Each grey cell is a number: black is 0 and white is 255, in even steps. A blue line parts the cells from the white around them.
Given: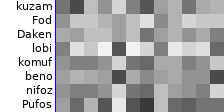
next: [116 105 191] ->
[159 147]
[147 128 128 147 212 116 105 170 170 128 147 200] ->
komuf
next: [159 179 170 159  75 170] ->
[138 159]
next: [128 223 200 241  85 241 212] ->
[128 232]

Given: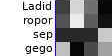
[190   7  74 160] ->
gego
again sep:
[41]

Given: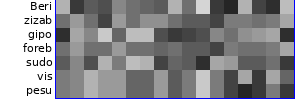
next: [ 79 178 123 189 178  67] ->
[101  91]
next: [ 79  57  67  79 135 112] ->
[144 154]
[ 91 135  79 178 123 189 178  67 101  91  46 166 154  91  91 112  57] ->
sudo
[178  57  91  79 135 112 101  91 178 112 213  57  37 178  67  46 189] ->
Beri
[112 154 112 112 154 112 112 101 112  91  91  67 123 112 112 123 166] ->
foreb
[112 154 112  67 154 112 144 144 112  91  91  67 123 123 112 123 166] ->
zizab
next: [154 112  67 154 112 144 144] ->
[112  91]

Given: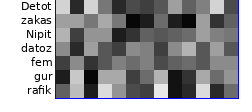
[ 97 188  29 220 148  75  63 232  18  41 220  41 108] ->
rafik
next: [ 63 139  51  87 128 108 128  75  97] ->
[108  87]

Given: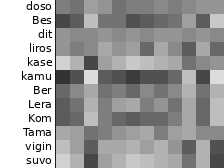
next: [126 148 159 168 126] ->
[159 168]
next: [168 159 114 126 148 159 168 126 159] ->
[168 137]

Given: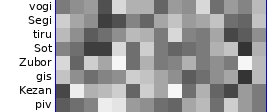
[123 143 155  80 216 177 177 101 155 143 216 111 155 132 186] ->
vogi
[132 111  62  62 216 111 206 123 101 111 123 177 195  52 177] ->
Sot
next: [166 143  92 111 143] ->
[166  52]
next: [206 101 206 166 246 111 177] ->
[101  71]
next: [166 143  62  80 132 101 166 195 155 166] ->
[195 111]

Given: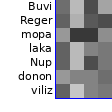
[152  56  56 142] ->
mopa
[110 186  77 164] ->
Buvi
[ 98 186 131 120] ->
laka
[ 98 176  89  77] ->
Reger
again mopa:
[56]

